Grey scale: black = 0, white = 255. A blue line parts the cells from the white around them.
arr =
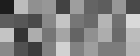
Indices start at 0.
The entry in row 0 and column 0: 29
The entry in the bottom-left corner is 137
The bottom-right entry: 181
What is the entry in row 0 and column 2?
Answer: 144
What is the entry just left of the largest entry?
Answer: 112
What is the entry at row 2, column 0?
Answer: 196
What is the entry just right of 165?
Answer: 100
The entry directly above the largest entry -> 73
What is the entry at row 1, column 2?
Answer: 73

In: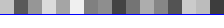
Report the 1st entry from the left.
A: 196
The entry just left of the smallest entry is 188
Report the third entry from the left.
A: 150
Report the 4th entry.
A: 219
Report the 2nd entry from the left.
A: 89

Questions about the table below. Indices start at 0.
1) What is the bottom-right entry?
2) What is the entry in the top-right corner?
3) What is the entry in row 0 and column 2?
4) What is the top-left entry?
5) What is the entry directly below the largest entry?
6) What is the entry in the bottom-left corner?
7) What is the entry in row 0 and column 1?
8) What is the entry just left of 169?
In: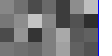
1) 82
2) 190
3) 75
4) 135
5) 52
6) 119
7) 112
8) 127

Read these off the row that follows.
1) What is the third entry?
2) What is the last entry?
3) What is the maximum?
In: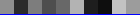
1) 125
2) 156
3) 194

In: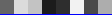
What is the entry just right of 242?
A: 73
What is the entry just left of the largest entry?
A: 46

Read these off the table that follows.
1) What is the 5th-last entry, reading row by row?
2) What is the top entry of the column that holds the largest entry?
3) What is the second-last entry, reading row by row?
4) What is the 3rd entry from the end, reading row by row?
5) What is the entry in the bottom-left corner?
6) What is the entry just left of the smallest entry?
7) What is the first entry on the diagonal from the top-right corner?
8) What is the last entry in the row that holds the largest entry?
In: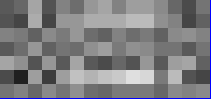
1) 122
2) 158
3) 130
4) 138
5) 116
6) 75
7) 116
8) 69

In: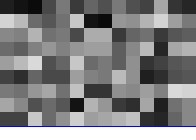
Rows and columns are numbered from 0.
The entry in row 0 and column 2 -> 11
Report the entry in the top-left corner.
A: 31
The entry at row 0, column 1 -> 19
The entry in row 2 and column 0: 136
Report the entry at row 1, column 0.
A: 211
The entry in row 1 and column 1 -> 186
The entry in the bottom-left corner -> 66
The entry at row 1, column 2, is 107
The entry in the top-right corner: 38
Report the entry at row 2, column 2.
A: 179
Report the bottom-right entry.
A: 136

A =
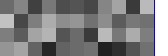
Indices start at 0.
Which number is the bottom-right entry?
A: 113
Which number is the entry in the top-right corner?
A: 186
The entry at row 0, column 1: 133
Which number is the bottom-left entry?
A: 149
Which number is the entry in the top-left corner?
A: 107
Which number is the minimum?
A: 32
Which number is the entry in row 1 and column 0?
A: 194
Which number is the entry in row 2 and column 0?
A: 126
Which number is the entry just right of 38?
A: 99

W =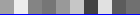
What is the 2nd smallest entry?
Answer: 92
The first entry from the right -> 112
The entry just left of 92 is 225

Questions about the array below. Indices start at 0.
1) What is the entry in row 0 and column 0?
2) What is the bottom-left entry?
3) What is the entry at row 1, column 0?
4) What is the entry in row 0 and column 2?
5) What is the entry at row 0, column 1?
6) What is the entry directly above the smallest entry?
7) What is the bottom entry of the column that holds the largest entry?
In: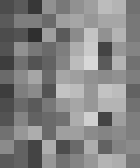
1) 76
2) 90
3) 90
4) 55
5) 90
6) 126
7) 151

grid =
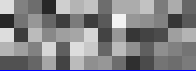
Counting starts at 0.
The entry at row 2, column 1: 61
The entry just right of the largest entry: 151
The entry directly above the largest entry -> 172
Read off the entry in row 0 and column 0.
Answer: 221
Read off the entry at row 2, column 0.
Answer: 221
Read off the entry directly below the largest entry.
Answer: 151
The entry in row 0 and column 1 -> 129
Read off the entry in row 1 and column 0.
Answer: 39
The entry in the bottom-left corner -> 81
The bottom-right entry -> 123
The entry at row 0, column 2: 109
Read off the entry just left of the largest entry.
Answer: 89
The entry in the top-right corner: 102
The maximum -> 242

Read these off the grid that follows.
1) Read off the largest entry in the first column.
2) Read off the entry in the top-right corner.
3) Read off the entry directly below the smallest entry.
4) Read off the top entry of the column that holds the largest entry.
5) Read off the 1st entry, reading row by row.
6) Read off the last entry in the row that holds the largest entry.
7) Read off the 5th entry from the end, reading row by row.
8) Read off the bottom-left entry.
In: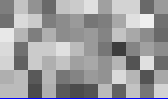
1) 232
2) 154
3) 181
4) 105
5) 126
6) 112
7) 187
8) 187

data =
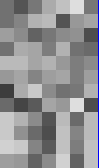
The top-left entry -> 113
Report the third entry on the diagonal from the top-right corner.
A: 139
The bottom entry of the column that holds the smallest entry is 158
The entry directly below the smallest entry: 106
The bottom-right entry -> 193
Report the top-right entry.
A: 119
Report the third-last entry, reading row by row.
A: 209
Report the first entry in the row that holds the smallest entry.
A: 61
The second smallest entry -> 69
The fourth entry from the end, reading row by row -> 139
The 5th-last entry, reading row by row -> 98
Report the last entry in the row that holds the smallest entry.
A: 178
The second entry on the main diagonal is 132

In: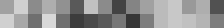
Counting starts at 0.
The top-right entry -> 81
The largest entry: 216
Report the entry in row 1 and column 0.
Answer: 208
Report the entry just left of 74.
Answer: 60
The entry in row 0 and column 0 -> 161
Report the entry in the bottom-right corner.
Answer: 125
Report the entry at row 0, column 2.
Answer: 139
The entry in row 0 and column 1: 208
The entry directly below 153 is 193
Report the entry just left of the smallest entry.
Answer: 119
